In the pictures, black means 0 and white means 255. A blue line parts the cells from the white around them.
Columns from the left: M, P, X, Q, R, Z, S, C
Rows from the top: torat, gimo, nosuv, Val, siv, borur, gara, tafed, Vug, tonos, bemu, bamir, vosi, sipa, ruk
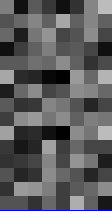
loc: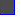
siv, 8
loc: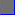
siv, 3
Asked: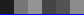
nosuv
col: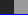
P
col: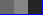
S

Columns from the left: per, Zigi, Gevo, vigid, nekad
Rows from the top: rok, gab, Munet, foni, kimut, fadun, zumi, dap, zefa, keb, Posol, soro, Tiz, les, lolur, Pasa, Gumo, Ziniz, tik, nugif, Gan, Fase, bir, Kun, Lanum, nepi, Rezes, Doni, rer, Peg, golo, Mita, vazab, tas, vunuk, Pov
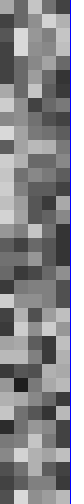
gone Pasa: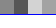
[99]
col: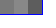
nekad
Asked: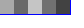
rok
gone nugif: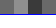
[72]
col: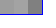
Zigi

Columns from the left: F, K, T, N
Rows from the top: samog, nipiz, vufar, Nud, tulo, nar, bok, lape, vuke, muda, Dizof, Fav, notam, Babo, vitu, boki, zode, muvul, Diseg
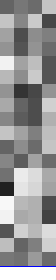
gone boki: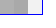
[65]
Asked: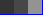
bok
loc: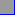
Diseg, 3

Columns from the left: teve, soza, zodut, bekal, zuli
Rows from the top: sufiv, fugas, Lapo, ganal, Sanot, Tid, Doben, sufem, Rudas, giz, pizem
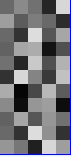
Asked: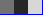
sufiv
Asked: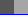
Lapo

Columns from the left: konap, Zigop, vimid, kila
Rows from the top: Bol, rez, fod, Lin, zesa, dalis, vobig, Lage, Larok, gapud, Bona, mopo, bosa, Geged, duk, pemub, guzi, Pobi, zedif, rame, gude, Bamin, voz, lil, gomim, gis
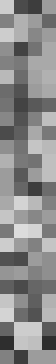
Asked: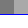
zesa
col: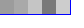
konap
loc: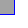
dalis, 3
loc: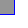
rame, 1

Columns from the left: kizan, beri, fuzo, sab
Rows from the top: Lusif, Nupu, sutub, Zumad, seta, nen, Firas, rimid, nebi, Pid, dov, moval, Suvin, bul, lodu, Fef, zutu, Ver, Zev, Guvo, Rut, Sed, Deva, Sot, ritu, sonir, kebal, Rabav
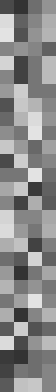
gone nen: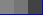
[187]
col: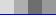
kizan
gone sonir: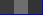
[118]
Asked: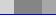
Fef
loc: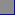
Pid, 1
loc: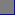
Ver, 4

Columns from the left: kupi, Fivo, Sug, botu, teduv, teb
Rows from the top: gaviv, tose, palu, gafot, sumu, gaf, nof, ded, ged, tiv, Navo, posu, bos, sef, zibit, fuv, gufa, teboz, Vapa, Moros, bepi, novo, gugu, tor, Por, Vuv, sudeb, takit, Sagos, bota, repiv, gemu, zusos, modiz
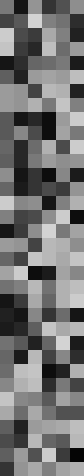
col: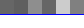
kupi
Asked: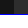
sumu

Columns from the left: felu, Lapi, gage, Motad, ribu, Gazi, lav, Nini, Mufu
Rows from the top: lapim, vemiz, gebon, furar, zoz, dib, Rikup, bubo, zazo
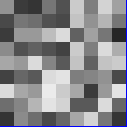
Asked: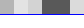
bubo
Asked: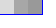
Rikup
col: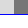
Nini

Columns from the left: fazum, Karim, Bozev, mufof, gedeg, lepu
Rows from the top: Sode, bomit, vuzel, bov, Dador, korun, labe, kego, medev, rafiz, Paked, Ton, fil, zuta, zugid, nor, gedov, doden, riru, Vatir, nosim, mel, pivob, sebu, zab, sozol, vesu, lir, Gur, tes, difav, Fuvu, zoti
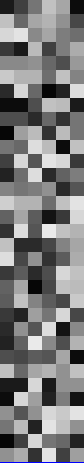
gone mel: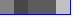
[201]
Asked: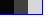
Fuvu
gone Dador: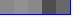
[153]
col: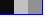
lepu
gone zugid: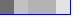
[207]

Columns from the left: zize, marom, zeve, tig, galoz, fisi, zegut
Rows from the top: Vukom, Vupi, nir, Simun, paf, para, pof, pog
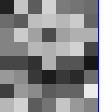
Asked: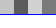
Vukom
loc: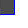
nir, 4
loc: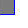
Vukom, 5
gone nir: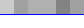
[76]
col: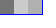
fisi
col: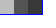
galoz
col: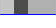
tig

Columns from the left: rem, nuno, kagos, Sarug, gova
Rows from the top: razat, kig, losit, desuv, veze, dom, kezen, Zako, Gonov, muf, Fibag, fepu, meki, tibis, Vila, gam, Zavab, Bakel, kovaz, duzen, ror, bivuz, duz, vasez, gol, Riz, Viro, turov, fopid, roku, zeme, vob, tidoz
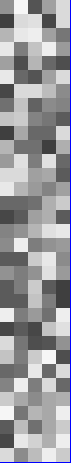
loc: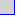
vob, 3
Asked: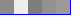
Bakel
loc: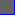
Zako, 3

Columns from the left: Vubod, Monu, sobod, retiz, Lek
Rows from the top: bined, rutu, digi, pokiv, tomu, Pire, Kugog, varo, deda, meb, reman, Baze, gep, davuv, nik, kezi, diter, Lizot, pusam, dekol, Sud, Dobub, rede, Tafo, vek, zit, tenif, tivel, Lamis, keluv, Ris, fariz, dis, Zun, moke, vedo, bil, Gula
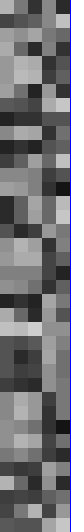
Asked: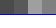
vek
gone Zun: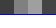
[56]
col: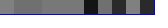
Lek
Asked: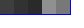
tivel
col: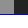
Vubod
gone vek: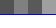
[75]

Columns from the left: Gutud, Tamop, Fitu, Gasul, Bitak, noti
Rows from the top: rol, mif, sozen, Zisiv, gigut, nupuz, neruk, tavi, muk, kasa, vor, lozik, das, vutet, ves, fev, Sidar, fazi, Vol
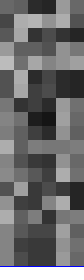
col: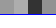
Bitak
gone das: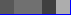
[138]
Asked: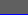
Zisiv
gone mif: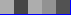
[180]
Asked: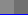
das
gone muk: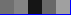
[29]

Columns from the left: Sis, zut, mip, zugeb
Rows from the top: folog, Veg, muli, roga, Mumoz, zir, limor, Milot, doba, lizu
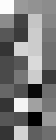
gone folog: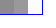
[146]
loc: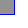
folog, 3
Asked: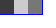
muli
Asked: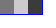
zir
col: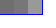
zugeb
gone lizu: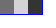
[95]

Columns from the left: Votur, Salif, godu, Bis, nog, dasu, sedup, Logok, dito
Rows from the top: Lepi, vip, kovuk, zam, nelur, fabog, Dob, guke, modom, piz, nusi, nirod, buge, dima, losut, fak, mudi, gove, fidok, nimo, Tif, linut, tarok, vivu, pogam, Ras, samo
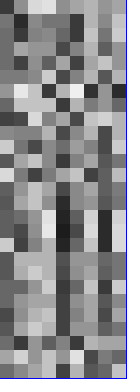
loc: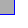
nimo, 2
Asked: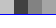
tarok
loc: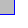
buge, 9
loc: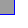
nusi, 6
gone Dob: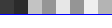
[50]
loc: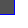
fidok, 5
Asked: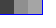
linut

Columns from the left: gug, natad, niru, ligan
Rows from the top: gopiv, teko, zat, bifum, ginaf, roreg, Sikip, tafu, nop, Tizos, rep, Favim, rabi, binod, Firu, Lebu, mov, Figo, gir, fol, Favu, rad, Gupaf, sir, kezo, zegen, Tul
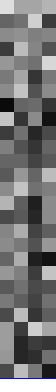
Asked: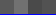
Favu
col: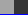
ligan
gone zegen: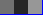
[46]
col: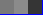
ligan
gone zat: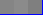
[145]
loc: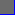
tafu, 3

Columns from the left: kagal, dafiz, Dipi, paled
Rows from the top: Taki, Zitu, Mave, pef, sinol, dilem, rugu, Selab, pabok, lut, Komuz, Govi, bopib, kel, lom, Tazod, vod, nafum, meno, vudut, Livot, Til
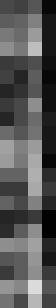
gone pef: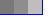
[23]
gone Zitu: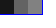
[93]
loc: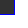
rugu, 2
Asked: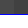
Taki

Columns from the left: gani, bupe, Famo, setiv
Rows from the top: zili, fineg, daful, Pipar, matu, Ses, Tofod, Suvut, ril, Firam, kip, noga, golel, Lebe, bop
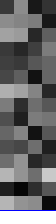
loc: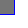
ril, 4
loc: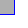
Tofod, 1
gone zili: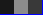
[51]

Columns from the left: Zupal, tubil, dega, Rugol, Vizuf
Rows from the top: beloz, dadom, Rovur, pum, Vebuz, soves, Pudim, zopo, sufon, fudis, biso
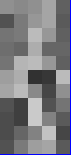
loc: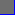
pum, 1
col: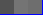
Zupal
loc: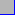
Vebuz, 2
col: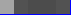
Zupal
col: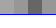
Rugol

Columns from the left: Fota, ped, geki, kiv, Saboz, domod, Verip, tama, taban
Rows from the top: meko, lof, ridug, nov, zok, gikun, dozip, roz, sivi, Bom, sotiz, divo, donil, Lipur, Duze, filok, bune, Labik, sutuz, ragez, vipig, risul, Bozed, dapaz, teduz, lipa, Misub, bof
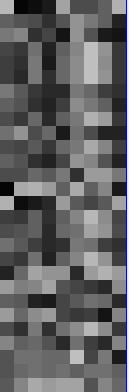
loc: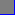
vipig, 2
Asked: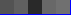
bune
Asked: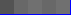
Misub
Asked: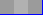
ragez

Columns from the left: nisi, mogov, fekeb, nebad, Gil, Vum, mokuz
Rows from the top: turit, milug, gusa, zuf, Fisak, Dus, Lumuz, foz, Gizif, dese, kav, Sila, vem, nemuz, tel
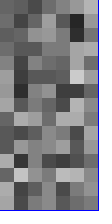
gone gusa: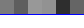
[116]
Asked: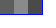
nemuz
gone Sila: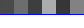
[80]
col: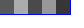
mogov

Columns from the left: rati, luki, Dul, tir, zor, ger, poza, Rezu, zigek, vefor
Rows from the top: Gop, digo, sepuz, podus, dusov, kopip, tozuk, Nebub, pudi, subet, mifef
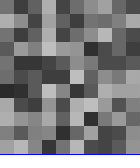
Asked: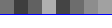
Gop
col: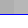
ger
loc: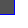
Nebub, 9

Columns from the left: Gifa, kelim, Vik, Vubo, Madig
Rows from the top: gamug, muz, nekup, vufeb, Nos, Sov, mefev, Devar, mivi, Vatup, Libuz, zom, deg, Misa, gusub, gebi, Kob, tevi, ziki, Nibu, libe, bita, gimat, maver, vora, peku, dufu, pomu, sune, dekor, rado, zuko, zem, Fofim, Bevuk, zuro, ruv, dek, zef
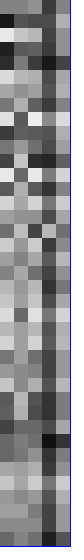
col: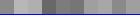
kelim
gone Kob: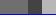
[189]

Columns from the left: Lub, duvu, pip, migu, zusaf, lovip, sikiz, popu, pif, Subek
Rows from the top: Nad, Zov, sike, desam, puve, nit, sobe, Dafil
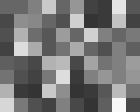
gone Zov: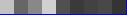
[142]
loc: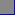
Zov, 3
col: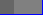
pif
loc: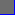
sike, 3

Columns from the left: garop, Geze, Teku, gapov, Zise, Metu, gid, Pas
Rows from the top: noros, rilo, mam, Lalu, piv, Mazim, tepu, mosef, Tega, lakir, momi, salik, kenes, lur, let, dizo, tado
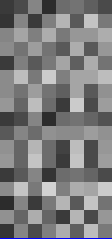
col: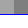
Zise
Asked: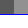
tepu
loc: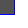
Tega, 8
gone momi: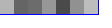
[66]

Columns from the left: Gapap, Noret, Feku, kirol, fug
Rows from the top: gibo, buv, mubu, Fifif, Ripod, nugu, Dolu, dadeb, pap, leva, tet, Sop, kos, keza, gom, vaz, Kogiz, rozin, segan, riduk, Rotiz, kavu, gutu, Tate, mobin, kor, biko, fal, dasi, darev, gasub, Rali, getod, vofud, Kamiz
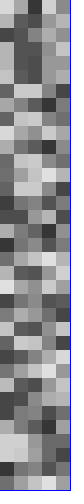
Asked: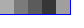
gasub
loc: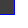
gom, 1
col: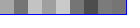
Noret
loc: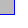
fal, 1
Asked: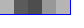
buv
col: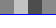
Feku

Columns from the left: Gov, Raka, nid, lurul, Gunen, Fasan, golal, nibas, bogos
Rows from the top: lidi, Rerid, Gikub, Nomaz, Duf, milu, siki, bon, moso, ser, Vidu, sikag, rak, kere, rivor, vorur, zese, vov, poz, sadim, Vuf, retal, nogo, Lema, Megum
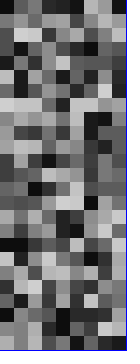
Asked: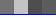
kere
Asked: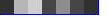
Vuf

